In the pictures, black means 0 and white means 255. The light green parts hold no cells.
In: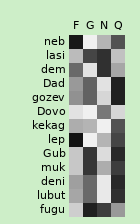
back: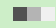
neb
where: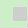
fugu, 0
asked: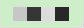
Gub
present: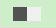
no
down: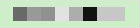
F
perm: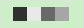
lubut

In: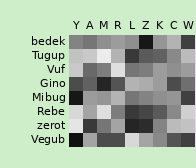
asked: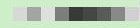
Rebe
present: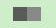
yes
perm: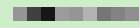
Mibug
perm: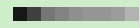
Mibug
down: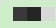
L

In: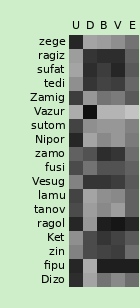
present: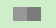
yes
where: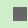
tedi, 4

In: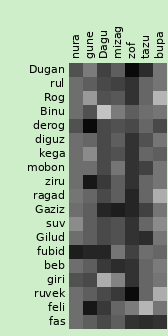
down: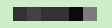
zof
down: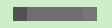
nura
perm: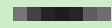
Gaziz
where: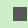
Rog, 3

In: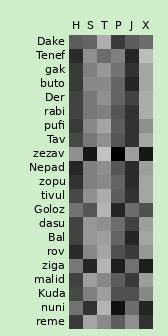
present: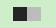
yes
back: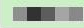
pufi
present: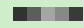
no

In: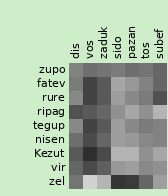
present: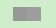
yes
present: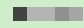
no
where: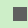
vir, 2

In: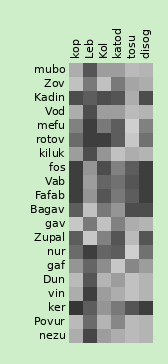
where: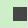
nezu, 1
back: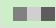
mefu
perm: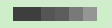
Fafab
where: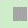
Zov, 4

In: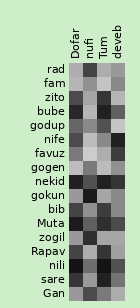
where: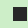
bube, 0
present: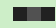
yes
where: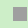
Rapav, 3

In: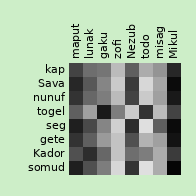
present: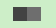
yes
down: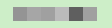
misag
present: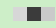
no
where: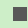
Sava, 1
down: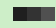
maput
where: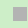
gete, 5
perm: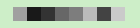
nunuf

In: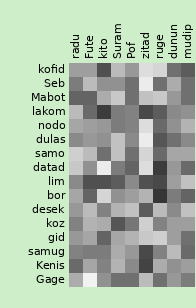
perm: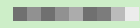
Seb
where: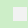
Gage, 1
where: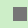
koz, 4
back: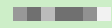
Gage
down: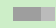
dunun

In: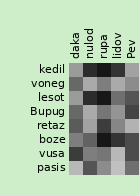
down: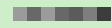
daka
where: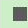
retaz, 0

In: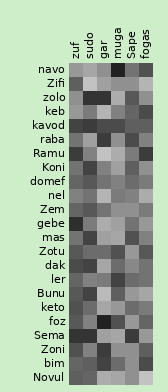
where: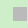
Bunu, 2
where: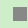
dak, 4

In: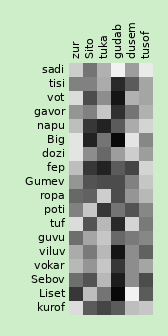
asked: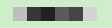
fep
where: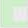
sadi, 5
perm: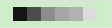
vot
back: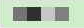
gavor
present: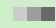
no

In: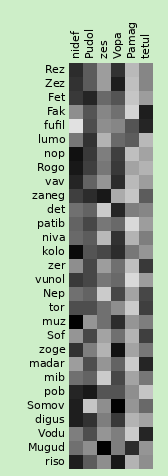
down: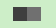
nidef
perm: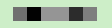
muz
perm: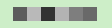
niva
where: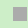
zaneg, 3

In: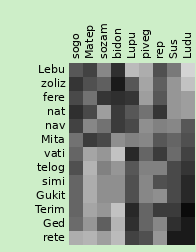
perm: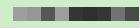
fere
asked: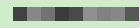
nav
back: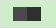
nat
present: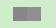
yes
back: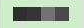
fere

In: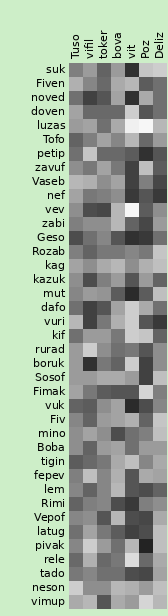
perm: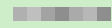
kag
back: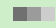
pivak
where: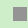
mut, 2
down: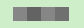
Tuso
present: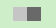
yes

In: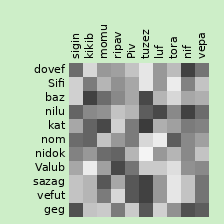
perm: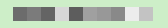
nom
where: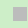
dovef, 7
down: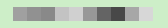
ripav
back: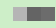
nidok
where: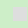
Valub, 7
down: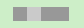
luf
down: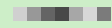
ripav

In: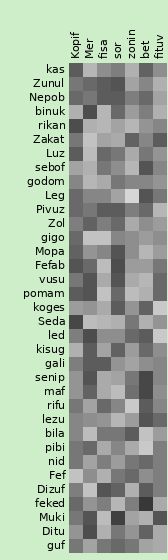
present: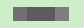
no
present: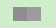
yes
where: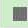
maf, 4
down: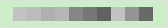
Mer
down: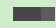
bet
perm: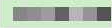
Mopa
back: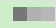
Seda

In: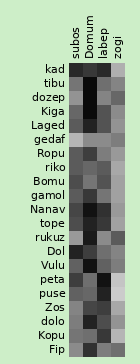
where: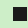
rukuz, 1
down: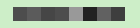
subos
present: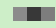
no
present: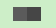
no

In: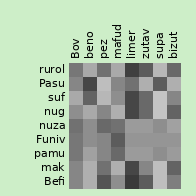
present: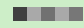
no
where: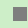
Befi, 7
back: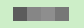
Funiv
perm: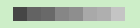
nug
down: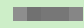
Bov
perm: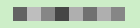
mak

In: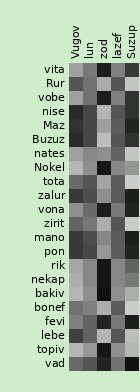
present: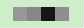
no
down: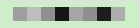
zod
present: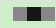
yes

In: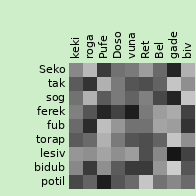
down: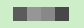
keki
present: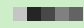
no
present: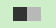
no
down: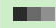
roga
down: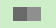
roga

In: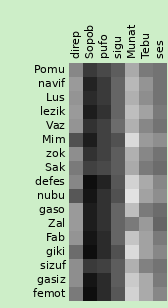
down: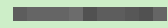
sigu
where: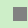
sizuf, 5

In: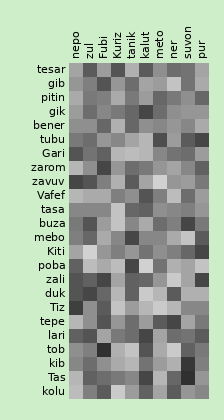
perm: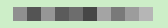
tepe
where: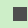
tubu, 6
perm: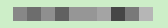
zarom

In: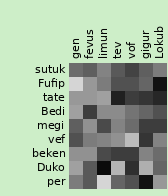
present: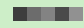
no
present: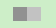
no
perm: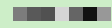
per
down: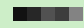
Lokub
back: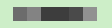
beken

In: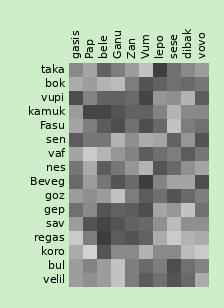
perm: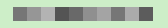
nes
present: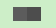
yes
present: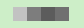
yes
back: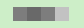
bul

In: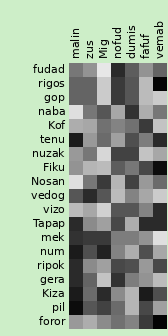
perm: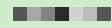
vizo
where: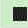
num, 2
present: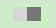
no
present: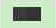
no

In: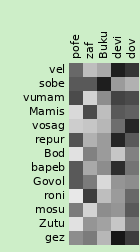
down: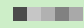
zaf
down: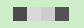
pofe
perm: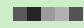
repur
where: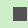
repur, 0
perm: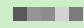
mosu

